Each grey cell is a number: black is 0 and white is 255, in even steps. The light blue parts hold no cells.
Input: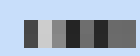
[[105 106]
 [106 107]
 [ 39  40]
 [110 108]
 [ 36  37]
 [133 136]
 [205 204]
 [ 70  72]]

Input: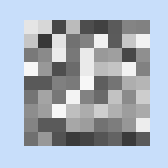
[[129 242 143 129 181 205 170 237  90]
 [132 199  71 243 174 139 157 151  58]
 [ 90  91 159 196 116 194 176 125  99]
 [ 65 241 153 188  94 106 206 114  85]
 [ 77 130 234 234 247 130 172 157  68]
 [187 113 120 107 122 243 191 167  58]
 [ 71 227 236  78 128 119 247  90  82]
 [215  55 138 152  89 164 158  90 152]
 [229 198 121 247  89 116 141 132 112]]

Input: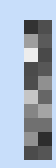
[[ 78  90  73  87 144 102 165 112  45  85]
 [ 50 158 237  75  77 197 133 112 146  75]]

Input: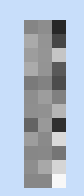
[[ 39  70 197  89  76 128 181  47 218 117 213 247]
 [141 148 149 148 130 157 145 153 138 136 168 135]
 [133 170 157 171 122 142 143 100 157 135 142 135]]

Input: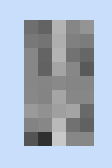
[[148 124 102  89 133 135 105  97 135]
 [134 128 114 135 133 135 164 113 135]
 [179 174 179 164 137 165 159 185 200]
 [ 99 116 100  98 133 132 145 135  48]
 [111 120 135 135 135 136 154 131  84]]

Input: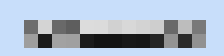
[[121 145]
 [189  42]
 [105 147]
 [206  37]
 [211  22]
 [216  24]
 [209  19]
 [219  19]
 [220  27]
 [ 94 160]
 [105 162]
 [212  26]
 [109 158]]
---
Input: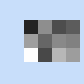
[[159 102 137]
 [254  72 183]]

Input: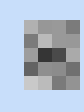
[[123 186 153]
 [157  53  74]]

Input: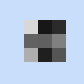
[[ 98  96 128]
 [174  31  85]]

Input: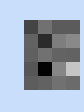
[[ 98  43 126]
 [ 96 113  99]]

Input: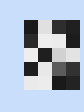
[[ 42 238 235]
 [238  31 209]]

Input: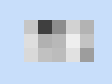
[[222 177 184]
 [217 193 188]]
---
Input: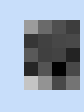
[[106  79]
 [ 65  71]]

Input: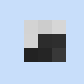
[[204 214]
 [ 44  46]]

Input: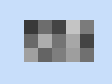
[[109  68]
 [173 116]]

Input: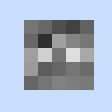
[[104  79]
 [ 46 160]]

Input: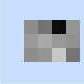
[[115  12]
 [169 152]]

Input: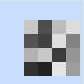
[[ 78 189]
 [ 65 222]]
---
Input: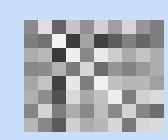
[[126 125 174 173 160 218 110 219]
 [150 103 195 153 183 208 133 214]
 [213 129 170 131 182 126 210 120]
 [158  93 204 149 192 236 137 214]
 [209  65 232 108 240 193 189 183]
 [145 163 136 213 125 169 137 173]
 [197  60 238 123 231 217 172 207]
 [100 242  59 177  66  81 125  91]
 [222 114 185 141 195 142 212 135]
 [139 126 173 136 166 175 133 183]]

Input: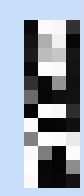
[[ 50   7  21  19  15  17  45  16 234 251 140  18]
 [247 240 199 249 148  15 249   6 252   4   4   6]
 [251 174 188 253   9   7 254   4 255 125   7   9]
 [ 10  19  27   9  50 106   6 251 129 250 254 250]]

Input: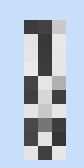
[[201 232 231 230 176  63 230  61  53 231]
 [ 66  56  57  60 229 215 200 117 227  64]
 [ 60 227 229 234  68  64 228  73  70 228]]

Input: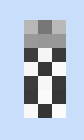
[[185 152  58 250  57  54 251]
 [119 151 245  54 247 250  53]
 [183 153  61 247  60  57 248]]

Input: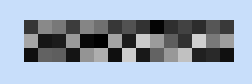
[[ 57 158  16]
 [ 86 121  41]
 [ 44 208  32]
 [ 66  49 193]
 [ 47  94 152]
 [  4 155  99]
 [ 50 203  24]
 [ 82  28 205]
 [ 55 164  15]
 [112   0 174]
 [133   8 148]
 [ 60 154  20]
 [120  28  94]
 [137  22  98]
 [ 54 166  15]]

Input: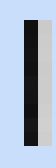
[[202 204 205 203 204 204 206 208 206]
 [ 16  17  19  17  21  20  16  22  19]]
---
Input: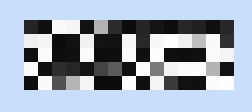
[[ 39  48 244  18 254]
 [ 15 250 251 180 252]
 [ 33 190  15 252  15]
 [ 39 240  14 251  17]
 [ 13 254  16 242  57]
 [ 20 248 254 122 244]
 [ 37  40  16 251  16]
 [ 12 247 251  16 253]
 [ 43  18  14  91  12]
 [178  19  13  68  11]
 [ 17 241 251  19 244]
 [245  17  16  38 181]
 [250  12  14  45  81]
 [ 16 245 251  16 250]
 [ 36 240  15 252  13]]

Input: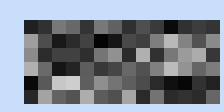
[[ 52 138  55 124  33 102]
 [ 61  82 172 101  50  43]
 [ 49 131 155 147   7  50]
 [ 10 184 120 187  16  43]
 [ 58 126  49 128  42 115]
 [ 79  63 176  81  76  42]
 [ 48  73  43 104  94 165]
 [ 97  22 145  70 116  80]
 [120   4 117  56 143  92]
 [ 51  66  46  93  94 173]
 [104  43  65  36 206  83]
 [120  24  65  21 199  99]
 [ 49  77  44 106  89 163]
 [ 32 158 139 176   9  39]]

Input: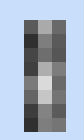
[[105  90  86 125 106 116  91 117]
 [170 126 110 174 218 198 131 126]
 [ 90  48  70  64 122 101  61  48]]

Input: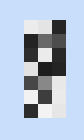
[[ 37  77  40  36 232 234 230]
 [228 104 235  29 136  61 243]
 [236  35  45 226  71 242  44]]

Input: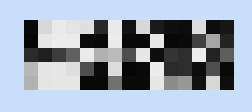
[[ 22  36  93   9  14]
 [ 13 166  34  79 215]
 [221  66 237  13  18]
 [ 12  10  45  45 152]
 [ 15   8  52  43 140]
 [ 26 231  13 236 231]
 [215   9 230   9  10]
 [ 17   9  77   5  10]
 [234 236 186 220 114]
 [ 40  10 176  11   8]
 [223  12 235  79   8]
 [228 235  96 223 231]
 [234 236  60 230 230]
 [216 231  31 229 228]
 [  9   6  42 183 177]]

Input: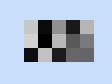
[[182 122 101]
 [ 25  89 102]
 [145 184  28]
 [ 11   1 194]
 [199 209  14]]

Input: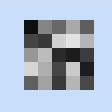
[[ 94 181  60  29  72]
 [169 226  28 202 181]
 [104 208  42  71  58]
 [133  56 188 174 162]
 [ 15  68 151 213  96]]

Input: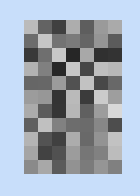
[[170  91  51 183 104 158 216  77 194 188 128]
 [154 149  48 190  72 203 156 135 147 129 149]
 [ 94 101 168  70 194  59  96 107 105 118 123]
 [173 123  38 198  81 186 183 109 172 156 146]
 [ 64 115 200  39 155  52  53 129  64  81  91]
 [ 99 198 111 128 103 151  92 192  83  66 168]
 [187 108  57 178 102 156 171  95 180 165 138]]
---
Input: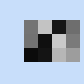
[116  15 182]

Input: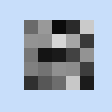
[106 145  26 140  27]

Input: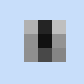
[177  17 133]

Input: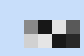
[137 229]

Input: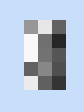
[151 112  86]

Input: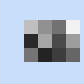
[191 166  61]
